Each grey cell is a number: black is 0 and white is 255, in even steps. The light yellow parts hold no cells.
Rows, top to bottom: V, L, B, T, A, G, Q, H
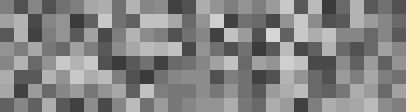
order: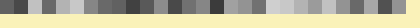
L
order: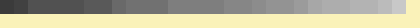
V
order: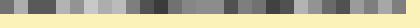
G
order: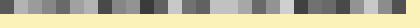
L

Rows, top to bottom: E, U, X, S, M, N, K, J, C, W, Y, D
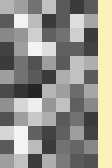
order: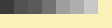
C
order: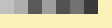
M
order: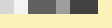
W
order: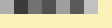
M
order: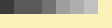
N
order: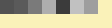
D

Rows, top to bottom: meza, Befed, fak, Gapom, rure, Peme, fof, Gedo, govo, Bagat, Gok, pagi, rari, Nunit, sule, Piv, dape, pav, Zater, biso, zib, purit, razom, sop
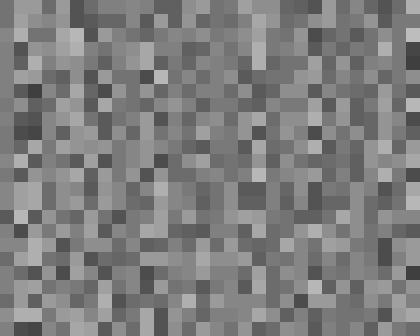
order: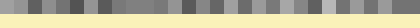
zib
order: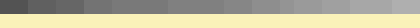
razom
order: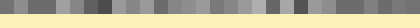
Zater
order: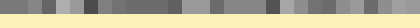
Zater
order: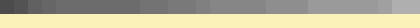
purit

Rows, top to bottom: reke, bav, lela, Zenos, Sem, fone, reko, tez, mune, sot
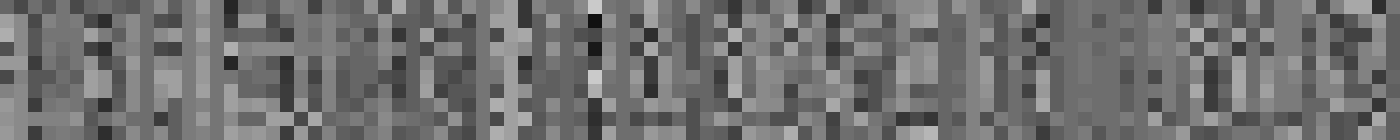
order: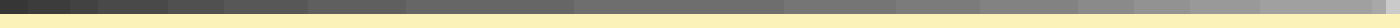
fone
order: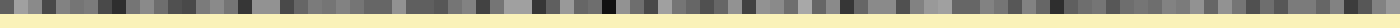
bav

